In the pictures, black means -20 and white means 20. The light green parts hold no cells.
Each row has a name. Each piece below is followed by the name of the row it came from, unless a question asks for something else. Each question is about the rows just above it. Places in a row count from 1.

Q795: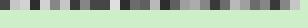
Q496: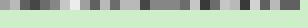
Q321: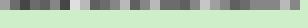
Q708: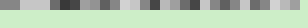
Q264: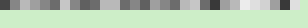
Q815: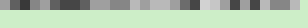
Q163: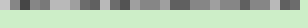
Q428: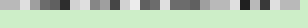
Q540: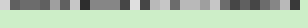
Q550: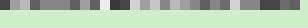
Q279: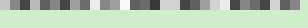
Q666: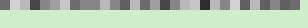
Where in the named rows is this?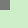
Q163, 5
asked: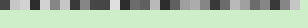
Q795
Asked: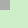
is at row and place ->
Q795, 20
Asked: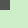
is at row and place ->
Q163, 13
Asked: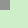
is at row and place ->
Q708, 10

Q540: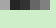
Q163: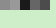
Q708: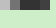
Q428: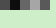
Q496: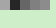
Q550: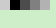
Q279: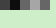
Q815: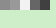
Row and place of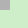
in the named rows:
Q550, 5
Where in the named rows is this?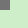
Q708, 2
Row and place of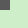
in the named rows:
Q428, 5

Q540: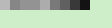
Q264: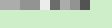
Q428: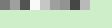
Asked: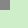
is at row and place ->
Q540, 2
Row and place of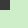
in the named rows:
Q540, 8
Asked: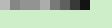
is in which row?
Q540
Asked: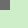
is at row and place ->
Q264, 6
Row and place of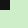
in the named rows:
Q540, 9
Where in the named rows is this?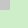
Q428, 5

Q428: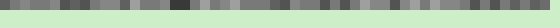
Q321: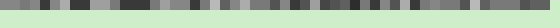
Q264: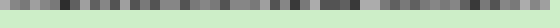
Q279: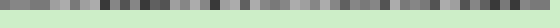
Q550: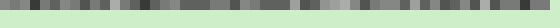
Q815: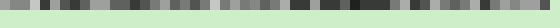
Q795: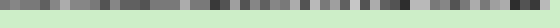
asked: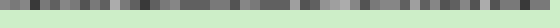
Q550
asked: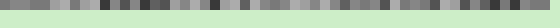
Q279
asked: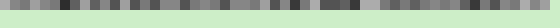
Q264
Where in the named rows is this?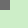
Q428, 55
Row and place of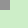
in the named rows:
Q550, 33
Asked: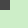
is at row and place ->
Q321, 33

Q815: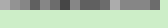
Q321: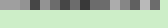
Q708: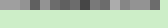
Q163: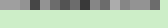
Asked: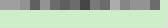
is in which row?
Q708
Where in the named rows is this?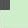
Q163, 7
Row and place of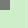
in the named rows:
Q708, 10

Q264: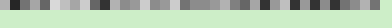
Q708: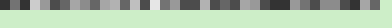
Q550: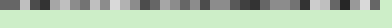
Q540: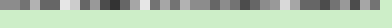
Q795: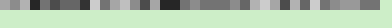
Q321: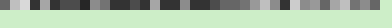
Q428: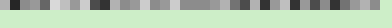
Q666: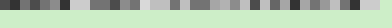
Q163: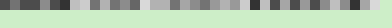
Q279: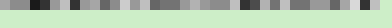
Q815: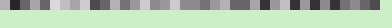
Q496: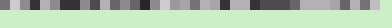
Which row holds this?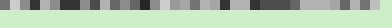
Q496
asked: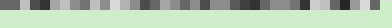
Q550
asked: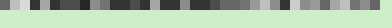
Q321
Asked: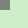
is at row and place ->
Q264, 24
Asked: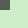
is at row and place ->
Q550, 24
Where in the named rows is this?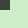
Q550, 25

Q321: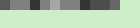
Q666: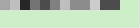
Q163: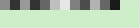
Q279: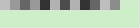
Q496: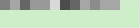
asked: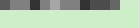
Q321
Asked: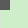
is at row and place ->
Q321, 1
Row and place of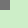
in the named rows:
Q666, 4
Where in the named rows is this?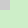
Q666, 10
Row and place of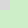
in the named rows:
Q496, 6

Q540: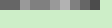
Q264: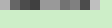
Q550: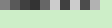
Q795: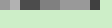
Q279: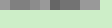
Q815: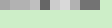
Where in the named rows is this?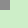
Q279, 4
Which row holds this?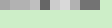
Q815
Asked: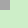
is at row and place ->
Q815, 1
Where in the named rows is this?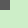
Q550, 2

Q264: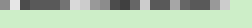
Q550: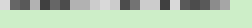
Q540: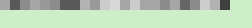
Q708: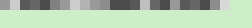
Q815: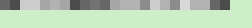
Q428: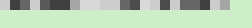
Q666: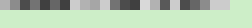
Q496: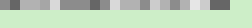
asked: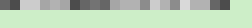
Q815
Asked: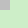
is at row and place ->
Q708, 15
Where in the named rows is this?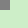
Q708, 6

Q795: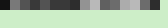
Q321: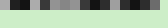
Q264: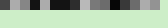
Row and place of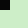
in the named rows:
Q264, 12
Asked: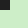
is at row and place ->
Q321, 2
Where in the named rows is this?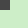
Q264, 1
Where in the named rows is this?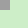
Q321, 12
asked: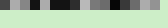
Q264
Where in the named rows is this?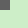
Q795, 11
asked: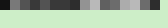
Q795

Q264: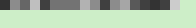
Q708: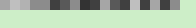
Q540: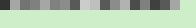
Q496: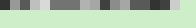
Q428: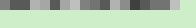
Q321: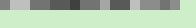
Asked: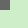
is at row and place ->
Q264, 3
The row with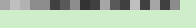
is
Q708
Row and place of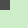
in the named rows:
Q540, 14
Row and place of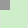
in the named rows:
Q496, 2

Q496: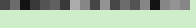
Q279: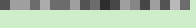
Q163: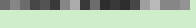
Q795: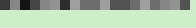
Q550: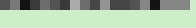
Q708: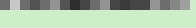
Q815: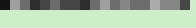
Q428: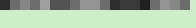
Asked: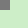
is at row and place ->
Q550, 2
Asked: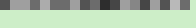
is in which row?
Q279
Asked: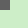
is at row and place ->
Q496, 6

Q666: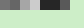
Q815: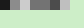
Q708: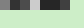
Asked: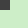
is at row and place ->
Q708, 7
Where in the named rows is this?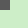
Q666, 7
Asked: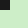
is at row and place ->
Q815, 1
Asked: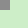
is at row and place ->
Q815, 2
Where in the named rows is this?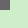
Q666, 2

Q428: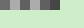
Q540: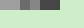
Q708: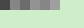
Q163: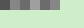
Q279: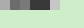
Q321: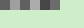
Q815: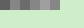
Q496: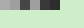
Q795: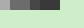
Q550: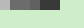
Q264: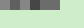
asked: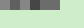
Q264
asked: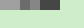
Q540
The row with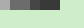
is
Q795
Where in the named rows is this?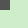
Q163, 1
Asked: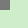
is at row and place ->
Q279, 3
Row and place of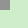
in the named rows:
Q708, 4
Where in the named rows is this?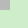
Q550, 1

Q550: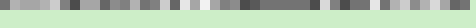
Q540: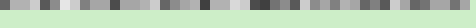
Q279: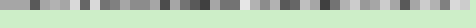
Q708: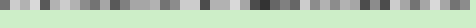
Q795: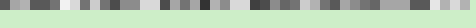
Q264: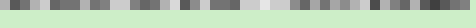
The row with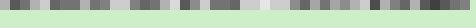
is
Q264
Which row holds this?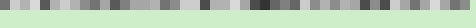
Q708
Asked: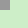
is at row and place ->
Q279, 37
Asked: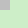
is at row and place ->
Q279, 31

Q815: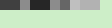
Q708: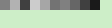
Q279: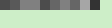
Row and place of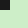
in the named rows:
Q708, 10
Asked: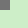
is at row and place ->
Q708, 6
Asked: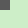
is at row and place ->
Q279, 2
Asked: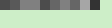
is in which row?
Q279
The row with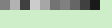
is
Q708
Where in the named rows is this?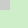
Q708, 4

